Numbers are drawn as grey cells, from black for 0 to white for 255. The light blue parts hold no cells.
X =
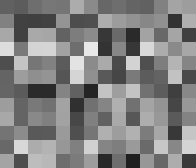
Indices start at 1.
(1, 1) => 97
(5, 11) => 79
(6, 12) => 99
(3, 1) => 168
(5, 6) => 227
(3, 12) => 104
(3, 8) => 55
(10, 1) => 116
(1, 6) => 172
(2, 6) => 77
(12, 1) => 164
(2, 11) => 135
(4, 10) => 55
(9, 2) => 100
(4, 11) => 216
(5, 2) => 196
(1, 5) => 117
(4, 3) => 212
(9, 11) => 173
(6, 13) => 194
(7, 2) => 91
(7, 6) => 97
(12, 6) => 123
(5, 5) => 91
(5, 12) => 126
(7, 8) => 195
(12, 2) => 77
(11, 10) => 154
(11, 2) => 216
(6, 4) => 148
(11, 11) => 106
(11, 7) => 209
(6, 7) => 144

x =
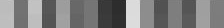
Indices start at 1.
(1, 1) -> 188
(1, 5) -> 157
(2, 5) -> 161
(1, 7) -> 117
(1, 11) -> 141
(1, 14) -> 85
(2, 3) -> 190
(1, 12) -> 82
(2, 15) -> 160

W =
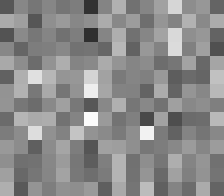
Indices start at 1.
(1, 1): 87
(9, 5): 114
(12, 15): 149
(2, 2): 159
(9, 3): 170
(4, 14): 128
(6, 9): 122
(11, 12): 125
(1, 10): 113
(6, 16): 193
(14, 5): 145
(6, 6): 151
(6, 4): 183
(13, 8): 123
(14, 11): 188
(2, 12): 149
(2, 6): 135
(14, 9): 169
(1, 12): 161
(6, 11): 128
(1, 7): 50
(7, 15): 135
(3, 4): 133
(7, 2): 178
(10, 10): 142
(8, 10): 118
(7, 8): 166
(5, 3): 108
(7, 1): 147
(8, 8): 136
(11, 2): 140
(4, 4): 127
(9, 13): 78
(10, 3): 221
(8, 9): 176
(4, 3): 125
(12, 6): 119

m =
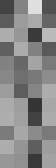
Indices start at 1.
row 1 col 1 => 67
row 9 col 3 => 66
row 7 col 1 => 157
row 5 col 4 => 122
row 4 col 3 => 130
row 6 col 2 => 111
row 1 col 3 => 223
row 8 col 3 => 53
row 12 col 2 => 144
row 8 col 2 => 158
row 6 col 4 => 141
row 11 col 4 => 157
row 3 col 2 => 150
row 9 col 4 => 171

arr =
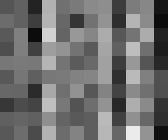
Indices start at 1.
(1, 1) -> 85
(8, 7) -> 110
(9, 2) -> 101
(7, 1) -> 103
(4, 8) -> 165
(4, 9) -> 96
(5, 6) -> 91
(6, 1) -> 88
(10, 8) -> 183
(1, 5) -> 112
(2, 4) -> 180
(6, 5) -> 122
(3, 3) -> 12
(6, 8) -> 161
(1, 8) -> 142
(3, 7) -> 134
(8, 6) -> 83
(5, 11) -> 85
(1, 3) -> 35
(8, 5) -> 120
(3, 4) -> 210
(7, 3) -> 43
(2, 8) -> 147
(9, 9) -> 65
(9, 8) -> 186
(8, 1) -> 55
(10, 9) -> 102
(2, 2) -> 97
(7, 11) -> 112
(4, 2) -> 127
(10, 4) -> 178
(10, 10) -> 235

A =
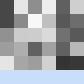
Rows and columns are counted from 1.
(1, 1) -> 71
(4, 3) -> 97
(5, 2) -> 166
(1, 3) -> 142
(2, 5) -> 88
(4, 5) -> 97
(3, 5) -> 113
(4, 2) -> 174
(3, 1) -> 145
